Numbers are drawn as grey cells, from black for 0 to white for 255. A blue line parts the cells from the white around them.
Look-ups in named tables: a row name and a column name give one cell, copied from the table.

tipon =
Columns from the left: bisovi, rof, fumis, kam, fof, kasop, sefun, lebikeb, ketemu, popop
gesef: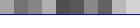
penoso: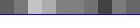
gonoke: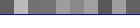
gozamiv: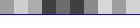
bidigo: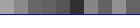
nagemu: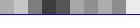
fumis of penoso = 195
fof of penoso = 129
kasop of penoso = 127
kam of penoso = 172
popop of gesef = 210
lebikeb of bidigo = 99
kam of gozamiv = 64
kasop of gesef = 88
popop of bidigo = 100
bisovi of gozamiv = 159
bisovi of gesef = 165
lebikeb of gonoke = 87
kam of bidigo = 98
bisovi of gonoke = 96
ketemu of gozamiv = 158

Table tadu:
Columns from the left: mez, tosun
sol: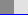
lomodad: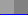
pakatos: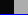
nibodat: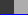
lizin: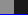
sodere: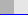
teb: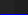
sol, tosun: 226
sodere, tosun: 230
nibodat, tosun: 173
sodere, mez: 178
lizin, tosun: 26
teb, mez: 36
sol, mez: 137
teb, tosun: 31
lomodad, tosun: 129
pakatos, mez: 8
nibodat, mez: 57
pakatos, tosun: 173
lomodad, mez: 160
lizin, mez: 143

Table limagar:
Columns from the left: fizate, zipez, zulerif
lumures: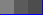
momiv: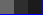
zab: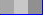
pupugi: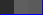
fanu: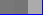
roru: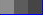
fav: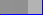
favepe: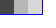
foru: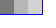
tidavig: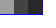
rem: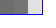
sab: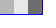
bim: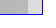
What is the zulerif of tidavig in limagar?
40
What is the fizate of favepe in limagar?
69
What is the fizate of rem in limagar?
110
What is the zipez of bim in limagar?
185
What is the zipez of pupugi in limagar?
95
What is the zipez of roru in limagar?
92
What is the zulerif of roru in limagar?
69
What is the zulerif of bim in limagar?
220
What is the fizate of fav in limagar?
145
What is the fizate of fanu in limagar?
120
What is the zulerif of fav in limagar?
179
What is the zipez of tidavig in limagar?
67
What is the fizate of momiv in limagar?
104
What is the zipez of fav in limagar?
144
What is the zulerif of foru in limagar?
210
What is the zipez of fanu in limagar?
117
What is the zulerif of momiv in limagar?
27
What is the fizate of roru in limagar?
142

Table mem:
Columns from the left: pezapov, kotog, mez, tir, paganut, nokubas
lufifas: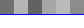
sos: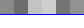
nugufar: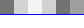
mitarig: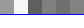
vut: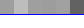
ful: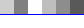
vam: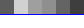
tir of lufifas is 166
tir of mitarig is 128
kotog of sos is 109
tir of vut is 157
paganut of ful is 141
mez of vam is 159
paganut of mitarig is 112
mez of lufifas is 98
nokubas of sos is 146
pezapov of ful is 206
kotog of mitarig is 246
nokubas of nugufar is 158
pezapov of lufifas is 112

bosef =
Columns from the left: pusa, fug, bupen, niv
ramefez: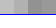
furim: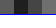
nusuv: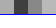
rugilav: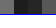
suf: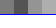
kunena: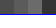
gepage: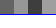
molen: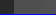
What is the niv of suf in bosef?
174
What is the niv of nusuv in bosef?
185
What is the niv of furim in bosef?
111
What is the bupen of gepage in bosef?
62
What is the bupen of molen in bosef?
79
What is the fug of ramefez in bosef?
177
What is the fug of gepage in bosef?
151
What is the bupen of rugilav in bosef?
38
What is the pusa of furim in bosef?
91
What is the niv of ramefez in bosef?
153
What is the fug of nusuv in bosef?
63
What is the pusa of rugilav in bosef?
111
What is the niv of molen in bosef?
81
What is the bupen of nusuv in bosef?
136
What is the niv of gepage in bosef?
159
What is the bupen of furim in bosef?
69
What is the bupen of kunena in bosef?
107
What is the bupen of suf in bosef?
148
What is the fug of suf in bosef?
84
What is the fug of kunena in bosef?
91

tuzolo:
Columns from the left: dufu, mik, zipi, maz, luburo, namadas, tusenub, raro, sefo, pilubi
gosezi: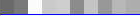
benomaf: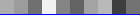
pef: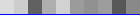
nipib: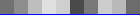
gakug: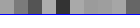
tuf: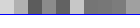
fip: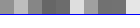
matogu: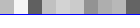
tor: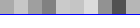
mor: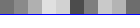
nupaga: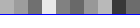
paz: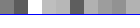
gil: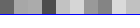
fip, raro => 113
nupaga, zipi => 112
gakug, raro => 158
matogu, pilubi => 100
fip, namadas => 222
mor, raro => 201
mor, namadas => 76
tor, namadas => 197
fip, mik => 189
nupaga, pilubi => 108
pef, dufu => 220
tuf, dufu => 214
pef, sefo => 87
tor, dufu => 171
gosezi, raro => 152
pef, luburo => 210
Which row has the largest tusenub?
tor

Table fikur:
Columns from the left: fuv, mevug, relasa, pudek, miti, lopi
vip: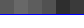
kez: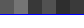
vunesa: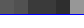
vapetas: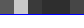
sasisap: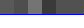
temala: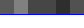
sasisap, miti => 81
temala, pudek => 70
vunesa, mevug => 81
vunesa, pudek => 58
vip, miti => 46
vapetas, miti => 46
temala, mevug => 128
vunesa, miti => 46
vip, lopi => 58
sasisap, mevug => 78
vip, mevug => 104
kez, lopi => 58
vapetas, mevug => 201
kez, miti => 46
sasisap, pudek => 58
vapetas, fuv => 89
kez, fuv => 89
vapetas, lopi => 70
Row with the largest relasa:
sasisap

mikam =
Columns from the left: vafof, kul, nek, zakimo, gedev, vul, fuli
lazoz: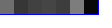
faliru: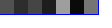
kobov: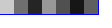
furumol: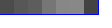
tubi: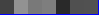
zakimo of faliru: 29
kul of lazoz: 54
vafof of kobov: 203
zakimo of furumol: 118
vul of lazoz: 125
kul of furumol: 87
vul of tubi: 80
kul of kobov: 111
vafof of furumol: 76
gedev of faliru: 158
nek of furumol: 93
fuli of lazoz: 8

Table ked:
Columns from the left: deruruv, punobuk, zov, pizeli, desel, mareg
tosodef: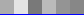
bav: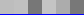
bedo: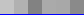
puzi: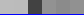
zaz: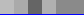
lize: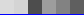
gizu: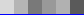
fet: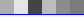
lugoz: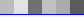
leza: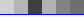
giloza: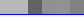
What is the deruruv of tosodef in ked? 172
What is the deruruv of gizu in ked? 217
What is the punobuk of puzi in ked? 187
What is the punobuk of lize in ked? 212
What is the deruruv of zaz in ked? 188
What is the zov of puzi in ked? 66
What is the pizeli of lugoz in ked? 192
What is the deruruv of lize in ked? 219
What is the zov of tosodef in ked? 121
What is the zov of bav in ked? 119
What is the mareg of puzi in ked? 145
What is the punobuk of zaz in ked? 170
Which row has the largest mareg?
puzi

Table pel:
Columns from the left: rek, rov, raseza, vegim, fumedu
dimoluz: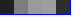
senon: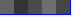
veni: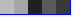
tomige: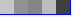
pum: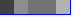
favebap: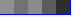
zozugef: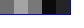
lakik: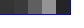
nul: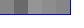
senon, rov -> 52
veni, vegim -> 90
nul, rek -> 134
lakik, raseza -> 95
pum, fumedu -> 178
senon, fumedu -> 69
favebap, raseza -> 139
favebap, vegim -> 92
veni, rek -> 187
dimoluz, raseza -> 154
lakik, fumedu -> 37
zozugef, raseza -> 120
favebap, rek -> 144
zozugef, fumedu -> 37
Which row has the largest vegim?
tomige

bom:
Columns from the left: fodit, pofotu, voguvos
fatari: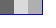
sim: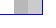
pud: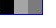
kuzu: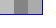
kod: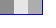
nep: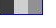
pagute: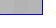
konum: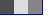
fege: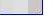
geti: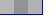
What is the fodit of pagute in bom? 183
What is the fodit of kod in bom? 141
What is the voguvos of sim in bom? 203
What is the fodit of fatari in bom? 103
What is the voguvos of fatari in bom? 175
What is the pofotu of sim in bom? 184
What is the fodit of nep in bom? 60
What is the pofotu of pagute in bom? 179
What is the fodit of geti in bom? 183
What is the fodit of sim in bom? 253
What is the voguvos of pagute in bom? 181
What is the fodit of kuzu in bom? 190
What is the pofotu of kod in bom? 230
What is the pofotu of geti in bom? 147
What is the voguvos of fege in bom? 200
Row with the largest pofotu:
kod

